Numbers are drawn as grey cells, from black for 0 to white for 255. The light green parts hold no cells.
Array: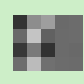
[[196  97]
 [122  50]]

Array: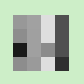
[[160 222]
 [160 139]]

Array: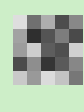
[[ 47  84]
 [206  93]]

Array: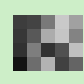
[[ 88 172]
 [126  50]]

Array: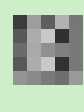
[[172 200]
 [169 144]]

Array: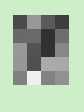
[[106  49]
 [ 83  49]]

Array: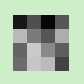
[[123  85]
 [202 137]]
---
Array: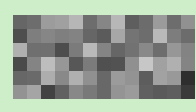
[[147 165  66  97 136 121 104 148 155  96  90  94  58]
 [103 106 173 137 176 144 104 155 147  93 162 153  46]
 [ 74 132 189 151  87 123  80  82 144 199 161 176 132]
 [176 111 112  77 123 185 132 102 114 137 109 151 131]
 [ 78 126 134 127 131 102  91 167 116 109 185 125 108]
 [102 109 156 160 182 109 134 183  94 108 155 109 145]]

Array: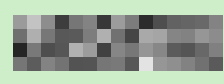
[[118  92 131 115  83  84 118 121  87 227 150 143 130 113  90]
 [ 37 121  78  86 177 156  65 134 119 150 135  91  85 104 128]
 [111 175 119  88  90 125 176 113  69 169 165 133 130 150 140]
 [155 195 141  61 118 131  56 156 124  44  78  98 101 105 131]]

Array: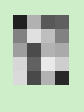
[[218  73 178  40]
 [215  97 233 206]
 [158  75 178 170]
 [129 224 190 130]
 [ 32 177  88  95]]

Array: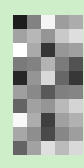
[[100 162 222 187 217]
 [167 142  74 135 158]
 [248 173  63 160 177]
 [100 161 149 185 212]
 [159 137  89 128 133]
 [ 39 149 216 103  55]
 [122 130 179 123  82]
 [255 170  53 151 160]
 [162 183 149 201 222]
 [ 29 130 244 157 172]]

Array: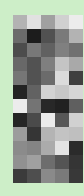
[[ 59  78 138 122  56]
 [145 160 109  84  53]
 [139 132 171 227  43]
 [156  53 180 195 191]
 [ 37  74 235  87 209]
 [236 116  40  33  95]
 [ 35  98 210 199 214]
 [118  82 107 219  63]
 [104  82 127 196 169]
 [ 76 120  97 128 112]
 [107  28  81 122 179]
 [179 225 160 208 236]]

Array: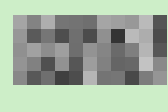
[[136  88 111  64  77 181 116 118  73 124 149]
 [148 129  80 146  86 157 129 101 104 195 137]
 [144 161 141 159 110 147 133 106 127 181  87]
 [151  90 118  78 111  76 144  52 186 173  76]
 [165 131 174 117 115 111 165 159 152 186  84]]
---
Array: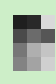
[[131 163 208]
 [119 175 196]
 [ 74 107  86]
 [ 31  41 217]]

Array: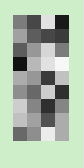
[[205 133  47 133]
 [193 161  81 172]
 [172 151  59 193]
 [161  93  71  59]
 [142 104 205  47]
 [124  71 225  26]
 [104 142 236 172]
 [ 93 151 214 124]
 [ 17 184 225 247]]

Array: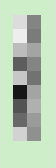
[[238 123]
 [220 132]
 [210 144]
 [199 114]
 [188 164]
 [104 155]
 [ 93 132]
 [ 83 176]
 [ 23 164]]

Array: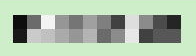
[[ 25 202 192 170 150 180 107 139 231  65  87  87]
 [ 13 107 243 150 117 160 127  65 222 139  75  37]]

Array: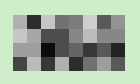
[[198 167  77  77 135 187 135 135]
 [176  45 198 113 123 207  89 147]
 [158 158  12  77 101  55  89  35]
 [ 67 187  55 176  45 113 158  89]]

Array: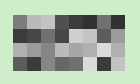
[[176 155 134 186 166 176 219 176]
 [124 186 195  80  59  49 113  49]
 [ 92  59 134 103 113 219  59 195]
 [ 59  71 113  71 207 195  92 155]]
